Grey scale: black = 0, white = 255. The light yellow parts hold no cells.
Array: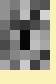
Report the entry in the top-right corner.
82
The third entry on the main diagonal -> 51
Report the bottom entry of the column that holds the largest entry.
155
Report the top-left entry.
145
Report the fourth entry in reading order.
93
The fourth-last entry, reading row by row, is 104
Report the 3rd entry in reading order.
179
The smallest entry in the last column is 51
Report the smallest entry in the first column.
73
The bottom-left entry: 167

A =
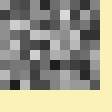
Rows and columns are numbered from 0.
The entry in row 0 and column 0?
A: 164
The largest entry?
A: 216
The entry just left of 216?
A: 97
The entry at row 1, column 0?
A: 62
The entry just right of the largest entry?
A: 62
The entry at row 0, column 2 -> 73
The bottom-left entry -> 119
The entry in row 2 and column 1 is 206
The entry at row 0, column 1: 85
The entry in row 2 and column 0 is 143
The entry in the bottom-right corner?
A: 85
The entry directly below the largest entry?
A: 153
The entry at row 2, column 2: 184
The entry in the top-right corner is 131

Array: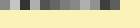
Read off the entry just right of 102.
124
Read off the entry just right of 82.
102
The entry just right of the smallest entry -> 175

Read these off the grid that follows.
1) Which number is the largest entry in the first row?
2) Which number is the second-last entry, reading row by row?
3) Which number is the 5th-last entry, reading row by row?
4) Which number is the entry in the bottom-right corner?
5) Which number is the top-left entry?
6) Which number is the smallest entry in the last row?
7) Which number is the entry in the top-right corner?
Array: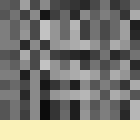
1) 159
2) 40
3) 96
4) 182
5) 96
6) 12
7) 115

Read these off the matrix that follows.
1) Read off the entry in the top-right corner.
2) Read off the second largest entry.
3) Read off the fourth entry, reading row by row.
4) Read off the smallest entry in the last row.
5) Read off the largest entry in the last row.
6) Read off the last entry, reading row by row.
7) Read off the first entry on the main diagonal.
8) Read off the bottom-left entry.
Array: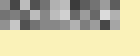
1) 93
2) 208
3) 81
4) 71
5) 198
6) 165
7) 145
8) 145

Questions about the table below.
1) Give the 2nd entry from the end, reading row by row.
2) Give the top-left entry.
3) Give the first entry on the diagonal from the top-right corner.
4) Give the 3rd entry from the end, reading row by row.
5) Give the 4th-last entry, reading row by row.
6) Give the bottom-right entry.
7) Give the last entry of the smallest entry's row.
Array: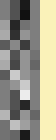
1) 26
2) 126
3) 126
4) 102
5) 114
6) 126
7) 126
